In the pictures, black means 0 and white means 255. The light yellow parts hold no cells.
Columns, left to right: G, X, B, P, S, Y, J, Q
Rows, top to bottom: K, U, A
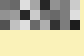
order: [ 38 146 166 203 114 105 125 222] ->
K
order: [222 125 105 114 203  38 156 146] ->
U
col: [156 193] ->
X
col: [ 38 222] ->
B
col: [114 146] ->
G
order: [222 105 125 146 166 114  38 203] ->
K

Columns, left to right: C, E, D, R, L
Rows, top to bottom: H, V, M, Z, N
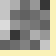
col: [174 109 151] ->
E
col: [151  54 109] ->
E
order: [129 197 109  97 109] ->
V
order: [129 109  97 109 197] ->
V
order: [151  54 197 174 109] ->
H

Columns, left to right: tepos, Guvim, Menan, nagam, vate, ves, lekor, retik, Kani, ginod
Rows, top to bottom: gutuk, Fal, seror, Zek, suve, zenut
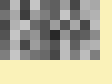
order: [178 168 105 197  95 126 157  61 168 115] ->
Fal
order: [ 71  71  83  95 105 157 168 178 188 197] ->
gutuk
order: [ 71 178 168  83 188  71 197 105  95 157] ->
gutuk
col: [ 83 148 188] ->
lekor

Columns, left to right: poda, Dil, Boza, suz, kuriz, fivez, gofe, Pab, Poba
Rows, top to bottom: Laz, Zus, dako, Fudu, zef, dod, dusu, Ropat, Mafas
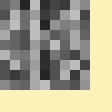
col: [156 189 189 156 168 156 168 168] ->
suz
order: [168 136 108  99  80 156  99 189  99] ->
zef
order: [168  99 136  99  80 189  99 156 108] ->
zef
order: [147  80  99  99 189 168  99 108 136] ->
Mafas

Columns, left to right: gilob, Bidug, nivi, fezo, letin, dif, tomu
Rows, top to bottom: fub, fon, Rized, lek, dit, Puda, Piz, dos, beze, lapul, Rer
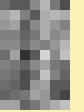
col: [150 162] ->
fezo
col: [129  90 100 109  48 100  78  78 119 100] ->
nivi
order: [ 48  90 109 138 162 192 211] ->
Puda

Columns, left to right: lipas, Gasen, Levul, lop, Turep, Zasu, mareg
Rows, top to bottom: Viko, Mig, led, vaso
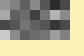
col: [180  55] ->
Zasu
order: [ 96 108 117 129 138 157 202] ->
vaso

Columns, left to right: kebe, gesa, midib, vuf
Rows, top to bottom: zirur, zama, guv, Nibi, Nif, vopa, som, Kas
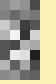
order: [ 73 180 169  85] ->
Nif
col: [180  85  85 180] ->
kebe

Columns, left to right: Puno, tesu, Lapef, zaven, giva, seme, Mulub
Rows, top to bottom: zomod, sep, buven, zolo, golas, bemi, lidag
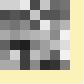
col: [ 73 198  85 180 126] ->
zaven
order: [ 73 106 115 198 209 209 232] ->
zomod
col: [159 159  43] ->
giva
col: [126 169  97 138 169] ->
Puno
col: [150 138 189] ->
seme

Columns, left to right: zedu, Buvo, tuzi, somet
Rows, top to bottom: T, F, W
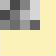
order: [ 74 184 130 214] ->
T
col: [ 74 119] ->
Buvo
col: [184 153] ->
tuzi

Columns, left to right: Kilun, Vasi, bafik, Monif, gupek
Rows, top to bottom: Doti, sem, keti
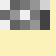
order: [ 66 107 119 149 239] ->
sem
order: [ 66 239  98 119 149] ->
keti
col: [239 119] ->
bafik
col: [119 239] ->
bafik
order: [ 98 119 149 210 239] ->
Doti
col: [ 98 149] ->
Vasi

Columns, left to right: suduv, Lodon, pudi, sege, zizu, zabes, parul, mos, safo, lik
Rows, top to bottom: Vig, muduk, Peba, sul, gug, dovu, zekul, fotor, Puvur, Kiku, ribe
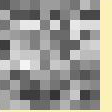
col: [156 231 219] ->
mos
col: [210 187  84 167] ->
Lodon
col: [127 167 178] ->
zizu
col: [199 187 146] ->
safo
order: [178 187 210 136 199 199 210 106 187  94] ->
dovu
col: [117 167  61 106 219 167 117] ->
suduv
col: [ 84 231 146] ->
pudi

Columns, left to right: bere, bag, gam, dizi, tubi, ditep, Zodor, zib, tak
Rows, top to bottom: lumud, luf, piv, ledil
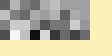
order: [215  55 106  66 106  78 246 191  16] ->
ledil
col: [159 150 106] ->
tak
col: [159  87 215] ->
tubi
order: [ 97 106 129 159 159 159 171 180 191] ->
lumud
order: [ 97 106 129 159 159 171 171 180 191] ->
luf
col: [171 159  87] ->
tubi

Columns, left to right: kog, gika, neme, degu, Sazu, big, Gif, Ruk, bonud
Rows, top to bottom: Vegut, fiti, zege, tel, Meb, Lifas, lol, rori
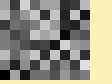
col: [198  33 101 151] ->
Ruk
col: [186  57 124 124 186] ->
kog

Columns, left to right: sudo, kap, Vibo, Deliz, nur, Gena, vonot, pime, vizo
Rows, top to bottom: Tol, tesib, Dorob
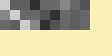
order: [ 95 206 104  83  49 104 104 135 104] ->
tesib
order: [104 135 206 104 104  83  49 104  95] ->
tesib
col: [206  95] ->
kap
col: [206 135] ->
sudo
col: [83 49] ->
nur
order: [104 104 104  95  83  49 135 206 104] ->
tesib
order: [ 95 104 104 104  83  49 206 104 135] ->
tesib

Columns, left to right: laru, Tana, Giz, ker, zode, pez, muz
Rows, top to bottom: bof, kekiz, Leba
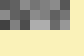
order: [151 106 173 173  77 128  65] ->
Leba
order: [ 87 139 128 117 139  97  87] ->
bof
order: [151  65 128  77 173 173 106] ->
Leba
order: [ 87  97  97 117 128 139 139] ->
kekiz
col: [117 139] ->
ker
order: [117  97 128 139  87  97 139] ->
kekiz

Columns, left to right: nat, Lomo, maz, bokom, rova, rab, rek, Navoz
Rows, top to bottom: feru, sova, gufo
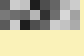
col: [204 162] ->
Navoz
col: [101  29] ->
maz
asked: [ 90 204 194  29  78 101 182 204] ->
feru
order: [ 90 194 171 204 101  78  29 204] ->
gufo
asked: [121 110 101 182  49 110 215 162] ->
sova
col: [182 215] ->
rek
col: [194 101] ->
maz

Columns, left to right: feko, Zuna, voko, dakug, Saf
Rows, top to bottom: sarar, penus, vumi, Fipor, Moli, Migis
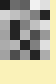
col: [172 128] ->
voko
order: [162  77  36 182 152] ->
Fipor
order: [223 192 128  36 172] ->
vumi
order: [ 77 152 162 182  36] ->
Fipor
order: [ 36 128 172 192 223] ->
vumi
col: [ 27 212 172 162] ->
feko
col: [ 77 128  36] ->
dakug

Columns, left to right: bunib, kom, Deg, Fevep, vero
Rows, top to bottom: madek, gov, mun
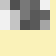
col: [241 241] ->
bunib
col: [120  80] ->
Deg
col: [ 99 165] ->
vero
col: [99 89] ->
Fevep
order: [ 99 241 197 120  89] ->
gov

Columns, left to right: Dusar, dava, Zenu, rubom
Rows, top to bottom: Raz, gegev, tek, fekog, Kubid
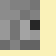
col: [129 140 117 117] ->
dava
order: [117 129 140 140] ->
gegev
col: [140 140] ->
Dusar
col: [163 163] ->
Zenu
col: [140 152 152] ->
Dusar
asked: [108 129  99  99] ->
Kubid

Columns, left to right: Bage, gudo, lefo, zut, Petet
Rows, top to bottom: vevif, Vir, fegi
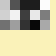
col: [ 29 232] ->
zut
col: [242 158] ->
gudo
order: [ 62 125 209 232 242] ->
Vir
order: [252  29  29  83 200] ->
vevif
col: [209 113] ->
Bage
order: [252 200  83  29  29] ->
vevif
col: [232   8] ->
zut

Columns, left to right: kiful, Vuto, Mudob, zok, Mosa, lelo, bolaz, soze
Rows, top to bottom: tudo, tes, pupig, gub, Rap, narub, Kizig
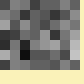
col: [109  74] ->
bolaz
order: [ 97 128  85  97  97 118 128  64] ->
Kizig

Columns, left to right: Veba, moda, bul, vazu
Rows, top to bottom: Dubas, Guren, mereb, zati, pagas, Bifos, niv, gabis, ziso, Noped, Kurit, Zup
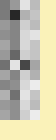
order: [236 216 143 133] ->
ziso
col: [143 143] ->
moda
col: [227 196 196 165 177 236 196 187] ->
vazu

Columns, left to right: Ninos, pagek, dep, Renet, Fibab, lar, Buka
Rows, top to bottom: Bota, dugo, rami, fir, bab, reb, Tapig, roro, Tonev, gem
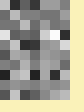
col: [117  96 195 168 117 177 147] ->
pagek
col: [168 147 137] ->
Fibab
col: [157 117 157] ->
Fibab
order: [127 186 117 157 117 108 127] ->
dugo
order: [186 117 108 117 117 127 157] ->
rami
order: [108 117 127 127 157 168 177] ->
Tapig
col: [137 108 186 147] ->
Buka

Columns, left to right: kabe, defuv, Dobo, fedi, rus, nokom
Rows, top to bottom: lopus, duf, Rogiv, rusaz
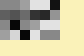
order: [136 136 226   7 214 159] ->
rusaz
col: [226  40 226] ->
rus
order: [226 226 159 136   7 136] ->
Rogiv
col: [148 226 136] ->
nokom

